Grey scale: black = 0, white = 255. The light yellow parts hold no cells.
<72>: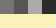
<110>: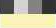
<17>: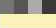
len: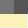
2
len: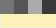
4
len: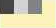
3
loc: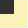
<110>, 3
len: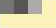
3

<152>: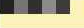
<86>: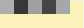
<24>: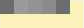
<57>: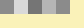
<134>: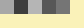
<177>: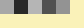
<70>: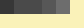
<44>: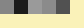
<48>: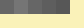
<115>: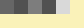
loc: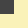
<86>, 3
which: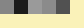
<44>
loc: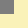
<115>, 2
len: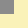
1
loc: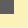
<48>, 3
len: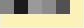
5
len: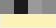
4

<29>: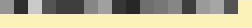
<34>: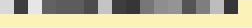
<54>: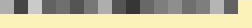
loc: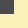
<34>, 6
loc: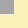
<29>, 15
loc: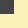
<54>, 1
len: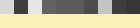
10

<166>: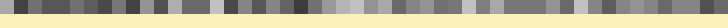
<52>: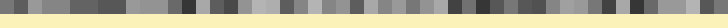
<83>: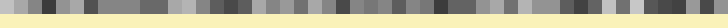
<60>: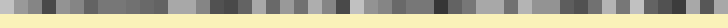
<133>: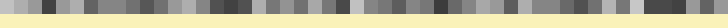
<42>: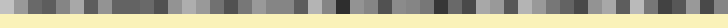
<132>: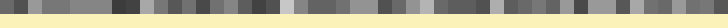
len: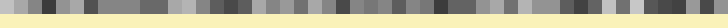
52
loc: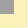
<52>, 40
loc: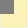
<166>, 34
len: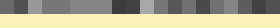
20
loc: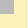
<42>, 45
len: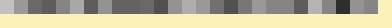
27
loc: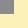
<42>, 28

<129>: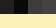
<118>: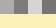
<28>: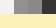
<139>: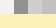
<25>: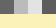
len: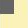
1
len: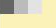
3

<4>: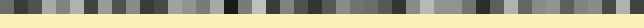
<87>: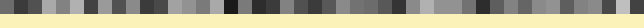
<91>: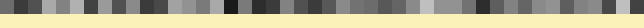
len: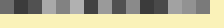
15
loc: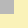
<4>, 30

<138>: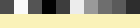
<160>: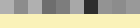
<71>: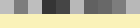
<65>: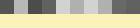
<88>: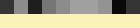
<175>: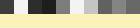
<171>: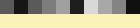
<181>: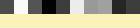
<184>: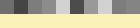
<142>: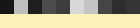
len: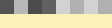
8
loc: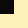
<88>, 8
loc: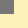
<88>, 3
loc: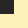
<181>, 8
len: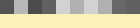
10
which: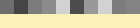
<184>

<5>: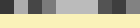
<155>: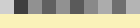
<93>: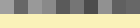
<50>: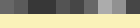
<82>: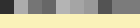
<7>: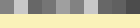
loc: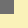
<155>, 8
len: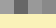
4

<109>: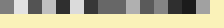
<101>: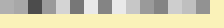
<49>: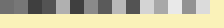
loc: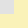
<109>, 1
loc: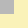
<49>, 8
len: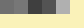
5
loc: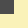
<101>, 2

